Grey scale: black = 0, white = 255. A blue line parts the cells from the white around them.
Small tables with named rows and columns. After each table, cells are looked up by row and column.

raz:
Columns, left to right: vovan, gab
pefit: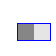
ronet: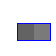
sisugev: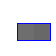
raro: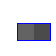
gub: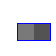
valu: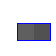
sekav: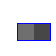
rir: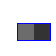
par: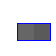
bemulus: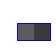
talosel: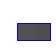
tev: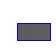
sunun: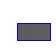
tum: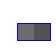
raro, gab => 75
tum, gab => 83
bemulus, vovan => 92
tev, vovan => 93
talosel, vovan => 82
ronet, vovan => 99
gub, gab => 83
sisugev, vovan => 110
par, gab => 90
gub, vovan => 121
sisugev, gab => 104
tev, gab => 94
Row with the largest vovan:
pefit

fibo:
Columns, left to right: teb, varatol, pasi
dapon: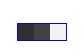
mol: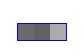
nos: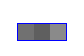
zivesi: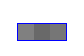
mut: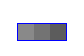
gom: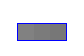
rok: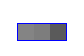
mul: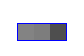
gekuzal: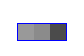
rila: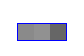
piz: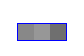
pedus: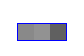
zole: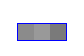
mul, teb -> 131
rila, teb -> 138
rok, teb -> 132
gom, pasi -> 119
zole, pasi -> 122
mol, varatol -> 98
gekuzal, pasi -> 75
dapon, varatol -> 66
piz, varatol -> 151
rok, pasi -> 90
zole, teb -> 139
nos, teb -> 113
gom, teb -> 129

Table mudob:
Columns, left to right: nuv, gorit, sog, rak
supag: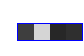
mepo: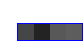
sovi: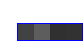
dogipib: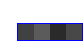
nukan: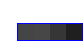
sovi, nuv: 66
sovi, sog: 48
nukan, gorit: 71
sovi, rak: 50
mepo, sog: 88
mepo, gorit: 35
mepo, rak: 93
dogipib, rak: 72
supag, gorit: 213
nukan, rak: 31
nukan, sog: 54
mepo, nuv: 70
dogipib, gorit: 91
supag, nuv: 62
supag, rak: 47
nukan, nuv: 69
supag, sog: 39
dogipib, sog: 42
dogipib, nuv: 65

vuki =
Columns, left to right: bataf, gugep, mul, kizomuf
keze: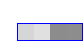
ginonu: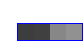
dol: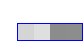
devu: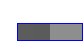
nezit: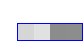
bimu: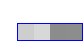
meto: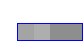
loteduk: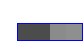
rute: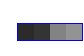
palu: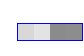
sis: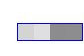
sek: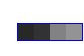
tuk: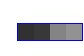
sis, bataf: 212
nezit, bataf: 214
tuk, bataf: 49
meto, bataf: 164
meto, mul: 142
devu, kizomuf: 142
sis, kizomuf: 141
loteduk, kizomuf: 143
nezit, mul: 140
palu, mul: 139
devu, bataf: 92
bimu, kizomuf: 141
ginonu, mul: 135
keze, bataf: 214
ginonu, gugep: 64
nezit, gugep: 225
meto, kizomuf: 142
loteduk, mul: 139
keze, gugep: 224

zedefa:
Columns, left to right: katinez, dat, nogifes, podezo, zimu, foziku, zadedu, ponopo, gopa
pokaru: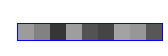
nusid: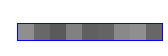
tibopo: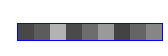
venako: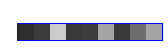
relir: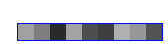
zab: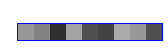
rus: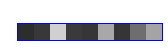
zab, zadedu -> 170
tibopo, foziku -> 154
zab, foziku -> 66
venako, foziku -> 165
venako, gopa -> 164
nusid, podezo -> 129
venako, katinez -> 46
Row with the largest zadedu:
relir

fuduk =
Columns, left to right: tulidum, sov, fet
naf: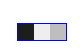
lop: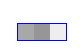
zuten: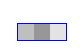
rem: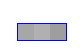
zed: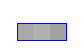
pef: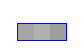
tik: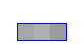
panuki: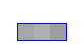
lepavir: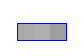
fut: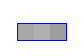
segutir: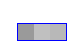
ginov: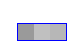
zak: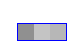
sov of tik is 176
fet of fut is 157
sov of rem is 176
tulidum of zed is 169
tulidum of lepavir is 170
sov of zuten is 151
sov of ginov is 192
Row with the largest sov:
naf

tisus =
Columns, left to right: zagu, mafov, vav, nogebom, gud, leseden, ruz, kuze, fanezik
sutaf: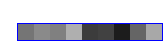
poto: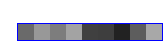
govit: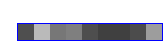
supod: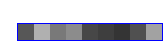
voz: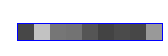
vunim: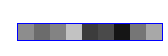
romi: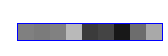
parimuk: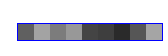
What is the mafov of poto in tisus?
152
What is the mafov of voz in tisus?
194
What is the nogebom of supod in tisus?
140
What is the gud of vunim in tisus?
60
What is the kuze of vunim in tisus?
118
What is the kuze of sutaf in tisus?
101
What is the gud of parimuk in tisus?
68
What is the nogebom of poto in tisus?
163
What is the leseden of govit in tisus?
64
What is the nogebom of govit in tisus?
127
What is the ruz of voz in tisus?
75
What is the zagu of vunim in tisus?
141
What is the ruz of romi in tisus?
24
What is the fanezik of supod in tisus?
162
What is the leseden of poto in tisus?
62
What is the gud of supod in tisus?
71
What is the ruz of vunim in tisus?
21
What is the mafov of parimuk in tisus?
163
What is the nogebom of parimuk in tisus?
152
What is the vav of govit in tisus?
119

